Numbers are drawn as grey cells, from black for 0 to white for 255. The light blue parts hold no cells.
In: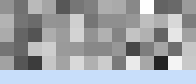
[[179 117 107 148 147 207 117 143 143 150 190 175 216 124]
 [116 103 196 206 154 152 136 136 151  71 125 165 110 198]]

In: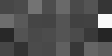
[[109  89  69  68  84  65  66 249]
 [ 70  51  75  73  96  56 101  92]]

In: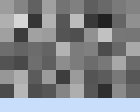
[[176 214  53 178  86 188  57  33 101 144]
 [110 100 108 100 179 124 128  76 104 169]
 [151 174  91 155  61 155  84  92 121  87]]

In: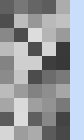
[[ 78 189 151 185 193]
 [187 209  77 212  57]
 [139 197  76 108 121]
 [166 218 159 147 121]
 [214 157 171  91  72]]

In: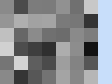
[[149 175 162 164 122 119  52]
 [209  77  62  47 173 141  18]
 [137  53  87 115 164 135 182]]

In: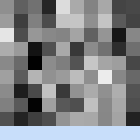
[[156  62 128  76 195 197 143 196  90  67]
 [173 154  19  81 169  56 139 113  45 111]
 [160  92 180 145 155 188 143 236 135 104]
 [128  89   3 160  88  79 192 136 168  78]]

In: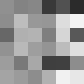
[[141 189 152 150 221 243]
 [146 185 158 148 188 224]
 [164 155 141 177 241 231]]

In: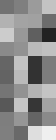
[[178 163 161 108]
 [138 146 186 192]
 [ 99 186  50 125]
 [ 88 197  54 163]
 [127 105 222 239]]

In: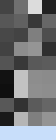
[[ 87  97  56 103]
 [ 66 141 149  47]
 [ 18 194 141 139]
 [ 88  50  91 102]]
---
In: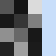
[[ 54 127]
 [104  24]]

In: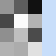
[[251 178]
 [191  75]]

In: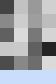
[[205 158]
 [219 120]]

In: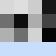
[[ 13 173]
 [111 211]]

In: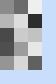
[[221  45]
 [203 194]]

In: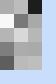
[[121 169]
 [216 183]]

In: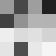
[[146 180]
 [219 224]]
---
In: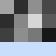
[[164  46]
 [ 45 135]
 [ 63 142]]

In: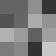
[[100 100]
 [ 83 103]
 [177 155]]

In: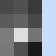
[[ 73  81]
 [ 91  99]
 [124 221]]

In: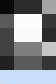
[[  9  44]
 [ 90 252]
 [ 66 250]]

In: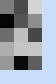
[[125  75]
 [  6  85]
 [109 190]]

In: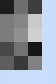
[[ 30 110]
 [124 133]
 [125 144]]
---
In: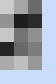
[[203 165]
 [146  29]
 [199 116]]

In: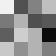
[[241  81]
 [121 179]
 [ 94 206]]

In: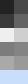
[[ 35  73]
 [ 57  99]
 [239 207]]

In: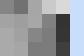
[[133 113]
 [163 158]
 [170 161]]

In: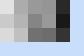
[[226 172]
 [202 180]
 [218 192]]

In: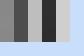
[[136  77]
 [137  77]
 [136  77]]
